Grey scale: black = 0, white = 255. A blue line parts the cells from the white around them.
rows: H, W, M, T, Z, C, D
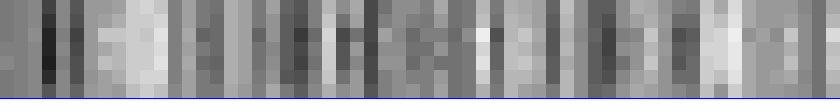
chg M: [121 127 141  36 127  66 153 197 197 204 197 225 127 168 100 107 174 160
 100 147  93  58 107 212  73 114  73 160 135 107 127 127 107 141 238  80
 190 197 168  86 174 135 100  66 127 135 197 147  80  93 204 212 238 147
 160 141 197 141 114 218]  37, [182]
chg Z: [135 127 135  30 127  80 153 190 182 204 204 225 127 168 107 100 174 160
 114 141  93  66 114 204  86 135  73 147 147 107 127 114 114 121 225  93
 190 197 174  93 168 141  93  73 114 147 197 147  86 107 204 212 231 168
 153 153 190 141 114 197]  36, [100]
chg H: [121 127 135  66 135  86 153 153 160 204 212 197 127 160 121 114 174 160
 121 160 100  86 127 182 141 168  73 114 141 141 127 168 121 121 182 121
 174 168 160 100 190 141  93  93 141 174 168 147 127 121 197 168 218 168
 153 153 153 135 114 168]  33, [114]
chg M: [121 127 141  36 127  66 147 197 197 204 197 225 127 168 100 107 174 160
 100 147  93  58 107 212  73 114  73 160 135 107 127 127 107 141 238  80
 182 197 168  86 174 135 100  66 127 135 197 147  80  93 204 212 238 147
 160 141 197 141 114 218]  7, [153]

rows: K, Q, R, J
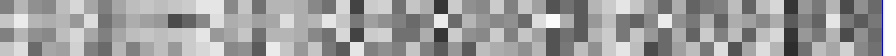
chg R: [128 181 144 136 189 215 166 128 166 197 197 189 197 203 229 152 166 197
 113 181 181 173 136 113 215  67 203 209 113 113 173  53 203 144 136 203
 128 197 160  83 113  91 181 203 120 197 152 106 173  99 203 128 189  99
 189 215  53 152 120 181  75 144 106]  10, [189]
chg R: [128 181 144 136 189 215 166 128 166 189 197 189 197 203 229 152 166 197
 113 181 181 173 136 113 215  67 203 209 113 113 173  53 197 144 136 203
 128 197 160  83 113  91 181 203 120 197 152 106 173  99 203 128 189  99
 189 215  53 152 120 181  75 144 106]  33, [203]
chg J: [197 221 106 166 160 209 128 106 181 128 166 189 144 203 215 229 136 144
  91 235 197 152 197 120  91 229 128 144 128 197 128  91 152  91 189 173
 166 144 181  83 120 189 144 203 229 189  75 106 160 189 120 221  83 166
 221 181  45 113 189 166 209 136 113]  13, [152]
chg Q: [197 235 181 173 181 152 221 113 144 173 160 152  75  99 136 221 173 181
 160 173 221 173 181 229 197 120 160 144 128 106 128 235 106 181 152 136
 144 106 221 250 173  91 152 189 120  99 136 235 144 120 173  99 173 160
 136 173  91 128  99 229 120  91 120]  20, [166]
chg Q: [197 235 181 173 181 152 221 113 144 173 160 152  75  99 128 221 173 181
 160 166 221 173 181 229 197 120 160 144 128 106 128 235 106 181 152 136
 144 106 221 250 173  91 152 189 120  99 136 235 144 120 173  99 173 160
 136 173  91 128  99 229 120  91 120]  15, [136]

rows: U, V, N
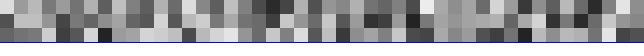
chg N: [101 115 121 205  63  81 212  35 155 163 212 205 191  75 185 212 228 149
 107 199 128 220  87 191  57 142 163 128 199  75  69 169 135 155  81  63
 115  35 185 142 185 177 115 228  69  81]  6, [87]
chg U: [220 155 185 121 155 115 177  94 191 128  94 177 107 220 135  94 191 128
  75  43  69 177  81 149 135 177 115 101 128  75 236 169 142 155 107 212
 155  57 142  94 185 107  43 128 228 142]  34, [163]
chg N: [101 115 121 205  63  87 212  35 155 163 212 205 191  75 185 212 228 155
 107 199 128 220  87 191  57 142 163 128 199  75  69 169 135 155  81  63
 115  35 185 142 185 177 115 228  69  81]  18, [149]
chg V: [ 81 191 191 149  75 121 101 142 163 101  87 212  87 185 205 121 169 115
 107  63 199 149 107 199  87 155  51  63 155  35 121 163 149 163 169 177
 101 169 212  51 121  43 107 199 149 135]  5, [69]

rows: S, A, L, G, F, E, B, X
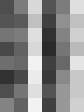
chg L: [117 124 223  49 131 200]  6, [208]
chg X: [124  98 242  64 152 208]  1, [131]
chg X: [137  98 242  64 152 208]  1, [131]
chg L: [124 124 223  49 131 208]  1, [117]

